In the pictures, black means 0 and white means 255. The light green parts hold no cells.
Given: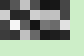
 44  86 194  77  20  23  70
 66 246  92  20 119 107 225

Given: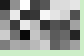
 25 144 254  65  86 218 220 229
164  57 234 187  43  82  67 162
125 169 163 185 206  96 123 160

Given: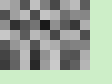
181 160  84 192 126  72 164 187  92
143  48  84 116  25 144  89  55 175
 87 150 177  82 186 173 121 130 131
 59  99 186  40 156 202  73  96 181

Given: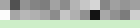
166  81 147 132 126 162 140 180 198 214 134 160 149 160

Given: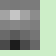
123 121 123 123
130 135 130 126
 73  28  73 103

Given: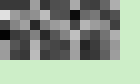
 57  57  57 158  52  79  81 170  67  62 101 174
 68 133 160  39 125 155 168  67 180 156 141  63
157  85  62 178  81  70  61 163  36  60 104 152

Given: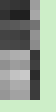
 58  53  49 157
 85  89  96 115
 72  70  67 139
144 157 151  63
156 172 170  60
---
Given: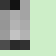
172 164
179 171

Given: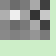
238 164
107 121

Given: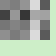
151  54
131 119

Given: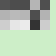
186 182
230 235

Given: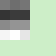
 59  58
148 149

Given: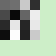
  9 101
230  38

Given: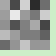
233 154
 81 128

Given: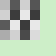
 60 232
232  59
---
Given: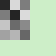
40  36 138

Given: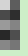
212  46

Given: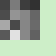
68 148 134  97

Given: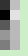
49 226

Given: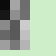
10 143 204

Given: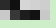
42 55

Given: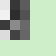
231  45 105

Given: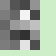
137 103 170 143
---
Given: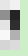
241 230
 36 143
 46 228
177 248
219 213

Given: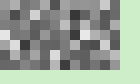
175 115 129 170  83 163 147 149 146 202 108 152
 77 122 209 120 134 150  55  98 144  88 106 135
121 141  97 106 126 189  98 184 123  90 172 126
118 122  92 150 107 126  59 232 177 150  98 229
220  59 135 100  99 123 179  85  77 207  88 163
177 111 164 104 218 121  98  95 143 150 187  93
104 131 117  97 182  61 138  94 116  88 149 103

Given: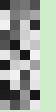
105 117  79  28
123 146 166 222
 85 214  40 241
107 206 230  66
 22 222 196  82
167  21 242 231
205 221 158  24
241  66 235 223
218  98 227  24
 34 152  22  28
 80 139 233 166

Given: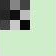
133  65  45
 15 189  36
200   9  66

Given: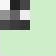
 34  69 246
100 237 146
 60  53  71

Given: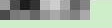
 74  29  50 187 205 168 100 131 156
122 127 102 149 169 146 129 169  74

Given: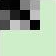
  1 127 166   7
 29   3 193  99
197 147   2  71

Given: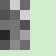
207 105  97
103 209  81
118  82 114
118 162  38
138 107  84
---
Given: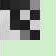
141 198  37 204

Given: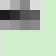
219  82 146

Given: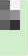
243 127

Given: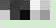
200 194

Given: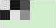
77 224

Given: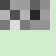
142  40 123
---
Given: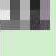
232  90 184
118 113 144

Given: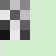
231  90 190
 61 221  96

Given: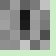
154 141  20
160 140  27

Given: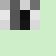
231  84  13
214  85  21

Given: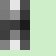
121 149  53
 65  59  27

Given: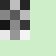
134  89 187
 22 138  53
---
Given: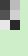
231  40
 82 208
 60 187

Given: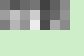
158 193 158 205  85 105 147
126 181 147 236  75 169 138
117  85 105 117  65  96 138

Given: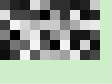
223  69  69  58   2 160  46 232  13  34
129   2 202 232  34 141 191  22  22  78
 69  34  22 223 151  46  46  22  34 202
 58 243 214 180 202 202 129 171 223 232
 22 118  97 243  87   2 243  13 214  13
 13  58 243  87 191 180 160 232  46  69

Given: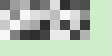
246 128  56  46  66 234 234  66 179
234 139 246 222 211 189 246 222 148
201 246 189 169  46 201  66 211  56
 98 157 179  86 118 222  46  86  77

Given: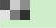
226 121  48
 78 204 141

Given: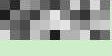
216 108  84 195 148  29 177 177 216  73 108
128  96  73 186 195 216 228 167 137 195 205
 84  41 157 137  96  62 108 205  96 216 118
 29 128  96  62 167 228 137  84  51 157 148

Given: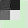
105 229
 63  32

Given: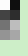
252  15
148 167
115 189
 67  45

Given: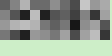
152 179 189 179 119  96 119  23 142 161  84
131  84  32 189  32  84  96  64 131  54 161
119  75  32 152 142 119 161  75 161 189  54
 96 131 179 107 107 142 107  75 198 152 170
